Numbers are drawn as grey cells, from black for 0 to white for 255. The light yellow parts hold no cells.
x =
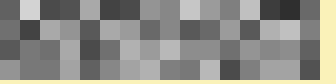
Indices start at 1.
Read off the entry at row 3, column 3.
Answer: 112
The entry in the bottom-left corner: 148
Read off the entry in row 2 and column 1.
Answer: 112
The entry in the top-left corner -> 97
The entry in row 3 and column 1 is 89
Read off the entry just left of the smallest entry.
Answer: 61
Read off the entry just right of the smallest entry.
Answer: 105
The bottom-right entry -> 82
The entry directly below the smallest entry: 192
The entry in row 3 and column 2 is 120
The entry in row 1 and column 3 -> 75
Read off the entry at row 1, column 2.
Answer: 211
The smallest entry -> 47

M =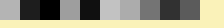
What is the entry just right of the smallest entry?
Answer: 158
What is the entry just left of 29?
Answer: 180
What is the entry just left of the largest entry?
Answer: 16

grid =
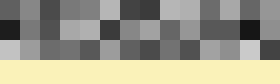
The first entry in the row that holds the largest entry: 194
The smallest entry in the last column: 67
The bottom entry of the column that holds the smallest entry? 202
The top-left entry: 96
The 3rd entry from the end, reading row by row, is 143
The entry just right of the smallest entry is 143
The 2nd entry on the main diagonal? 121
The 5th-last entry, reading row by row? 81
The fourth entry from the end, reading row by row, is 162
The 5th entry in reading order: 128
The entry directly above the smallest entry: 102
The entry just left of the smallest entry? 88
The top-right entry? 150

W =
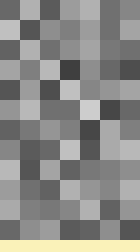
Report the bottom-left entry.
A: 104
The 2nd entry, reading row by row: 177
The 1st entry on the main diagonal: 104
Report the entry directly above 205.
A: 134
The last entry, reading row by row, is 85
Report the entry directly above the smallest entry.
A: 142
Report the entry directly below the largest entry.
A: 71
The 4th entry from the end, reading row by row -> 91
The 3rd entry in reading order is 91
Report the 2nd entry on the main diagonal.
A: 85
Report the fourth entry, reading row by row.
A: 156
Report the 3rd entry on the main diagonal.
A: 112
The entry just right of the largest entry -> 71
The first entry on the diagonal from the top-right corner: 134
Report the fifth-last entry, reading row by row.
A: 156
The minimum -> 63
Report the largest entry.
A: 205
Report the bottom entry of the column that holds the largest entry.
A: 98
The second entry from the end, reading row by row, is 142
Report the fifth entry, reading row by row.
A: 177
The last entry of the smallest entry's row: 78
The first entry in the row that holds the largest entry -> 149
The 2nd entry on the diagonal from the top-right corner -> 112
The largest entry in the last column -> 184
